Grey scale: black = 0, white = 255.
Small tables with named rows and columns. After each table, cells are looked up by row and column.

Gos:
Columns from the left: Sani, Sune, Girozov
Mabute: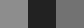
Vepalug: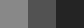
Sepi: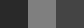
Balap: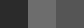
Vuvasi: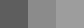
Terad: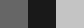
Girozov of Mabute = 114
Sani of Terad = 102
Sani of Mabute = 141
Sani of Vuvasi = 94
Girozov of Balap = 85
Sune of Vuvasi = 139
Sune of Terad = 25
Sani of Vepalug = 136
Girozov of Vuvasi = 157
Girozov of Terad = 196
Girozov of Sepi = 68
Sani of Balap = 43
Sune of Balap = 109

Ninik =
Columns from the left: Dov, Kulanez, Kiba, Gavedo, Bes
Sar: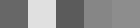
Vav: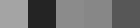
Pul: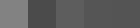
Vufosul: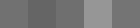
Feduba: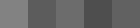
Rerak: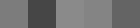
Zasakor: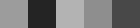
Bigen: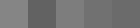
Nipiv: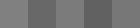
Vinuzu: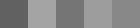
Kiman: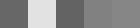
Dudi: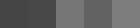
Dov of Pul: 130
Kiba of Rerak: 138
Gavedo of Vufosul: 150
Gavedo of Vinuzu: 157
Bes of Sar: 141
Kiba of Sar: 91

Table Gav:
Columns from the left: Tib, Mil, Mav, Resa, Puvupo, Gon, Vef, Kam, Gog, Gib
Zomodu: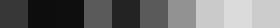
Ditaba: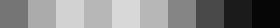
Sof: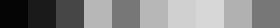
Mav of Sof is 70
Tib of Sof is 5
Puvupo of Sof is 119
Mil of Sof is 26
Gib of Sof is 119
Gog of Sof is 177
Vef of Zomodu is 146
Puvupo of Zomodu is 35
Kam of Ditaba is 73

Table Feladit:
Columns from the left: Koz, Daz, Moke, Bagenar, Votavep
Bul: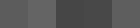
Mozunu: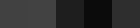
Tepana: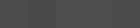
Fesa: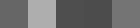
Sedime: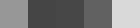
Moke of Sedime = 71
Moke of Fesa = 78
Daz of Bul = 100
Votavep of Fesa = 116
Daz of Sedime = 69
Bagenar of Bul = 72
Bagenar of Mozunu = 11
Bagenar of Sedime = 97
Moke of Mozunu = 30
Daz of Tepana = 73

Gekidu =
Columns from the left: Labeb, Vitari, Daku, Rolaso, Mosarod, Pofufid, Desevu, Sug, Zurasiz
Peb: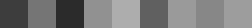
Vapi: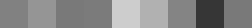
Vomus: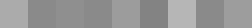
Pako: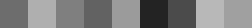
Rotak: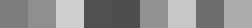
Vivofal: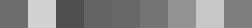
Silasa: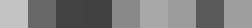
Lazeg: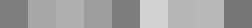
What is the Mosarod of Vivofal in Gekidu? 104
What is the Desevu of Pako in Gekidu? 75
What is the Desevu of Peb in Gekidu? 154
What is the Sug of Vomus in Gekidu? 138
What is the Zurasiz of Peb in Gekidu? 157
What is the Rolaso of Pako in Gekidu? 98
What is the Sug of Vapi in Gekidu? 54
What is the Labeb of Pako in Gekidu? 109
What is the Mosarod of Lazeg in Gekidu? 124
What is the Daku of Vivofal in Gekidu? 79
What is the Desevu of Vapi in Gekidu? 132
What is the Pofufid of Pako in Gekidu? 35
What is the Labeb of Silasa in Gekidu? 195

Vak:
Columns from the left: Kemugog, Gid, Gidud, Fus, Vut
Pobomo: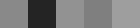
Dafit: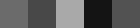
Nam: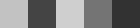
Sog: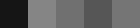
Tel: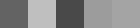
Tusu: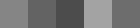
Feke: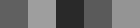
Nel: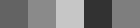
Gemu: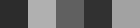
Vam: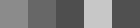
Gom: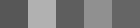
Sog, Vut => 117
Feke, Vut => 148
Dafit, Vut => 82
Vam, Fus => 199
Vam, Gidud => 78
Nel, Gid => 138
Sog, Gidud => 112
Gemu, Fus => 49
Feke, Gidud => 41
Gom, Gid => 177
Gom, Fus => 144
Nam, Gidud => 207
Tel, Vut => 164
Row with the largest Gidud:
Nam

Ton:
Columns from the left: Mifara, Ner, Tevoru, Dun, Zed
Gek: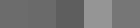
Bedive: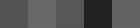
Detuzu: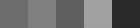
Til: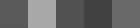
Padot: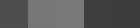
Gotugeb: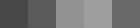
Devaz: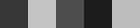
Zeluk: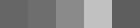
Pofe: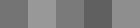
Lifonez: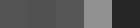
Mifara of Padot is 78
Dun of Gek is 149
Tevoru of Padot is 121
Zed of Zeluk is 94
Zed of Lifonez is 38
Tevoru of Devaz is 77
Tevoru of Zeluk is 138
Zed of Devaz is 189
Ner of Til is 168
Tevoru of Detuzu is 94
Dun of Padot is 62
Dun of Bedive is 34
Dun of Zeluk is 193
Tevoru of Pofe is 122
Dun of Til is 65
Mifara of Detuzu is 108
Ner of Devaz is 196

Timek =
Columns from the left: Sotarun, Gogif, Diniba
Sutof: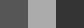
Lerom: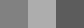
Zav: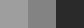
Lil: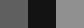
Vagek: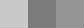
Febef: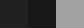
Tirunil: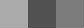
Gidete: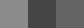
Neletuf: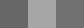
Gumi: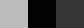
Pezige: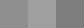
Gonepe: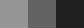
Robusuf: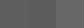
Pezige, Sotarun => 142
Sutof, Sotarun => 86
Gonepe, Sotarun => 150
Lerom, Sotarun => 129
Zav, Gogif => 131
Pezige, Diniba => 125
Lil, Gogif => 19
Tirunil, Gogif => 81
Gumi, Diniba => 53

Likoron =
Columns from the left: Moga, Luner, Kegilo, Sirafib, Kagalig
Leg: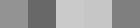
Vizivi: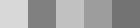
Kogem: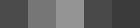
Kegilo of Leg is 202
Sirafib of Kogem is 73
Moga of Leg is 147
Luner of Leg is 104
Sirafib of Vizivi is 157
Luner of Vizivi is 128
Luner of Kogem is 118
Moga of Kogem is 75
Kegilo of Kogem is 148
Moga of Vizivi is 216
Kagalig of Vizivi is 115
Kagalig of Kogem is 59
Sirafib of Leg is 198
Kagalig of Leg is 127
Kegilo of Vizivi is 193

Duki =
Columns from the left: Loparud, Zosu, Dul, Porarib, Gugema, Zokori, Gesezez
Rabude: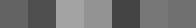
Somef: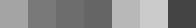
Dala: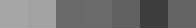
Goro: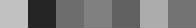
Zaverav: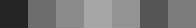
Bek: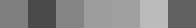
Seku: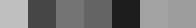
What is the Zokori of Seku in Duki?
162
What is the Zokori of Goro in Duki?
172
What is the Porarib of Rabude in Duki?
147
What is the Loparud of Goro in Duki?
193
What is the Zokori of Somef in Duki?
203
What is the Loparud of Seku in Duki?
191
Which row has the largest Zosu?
Dala

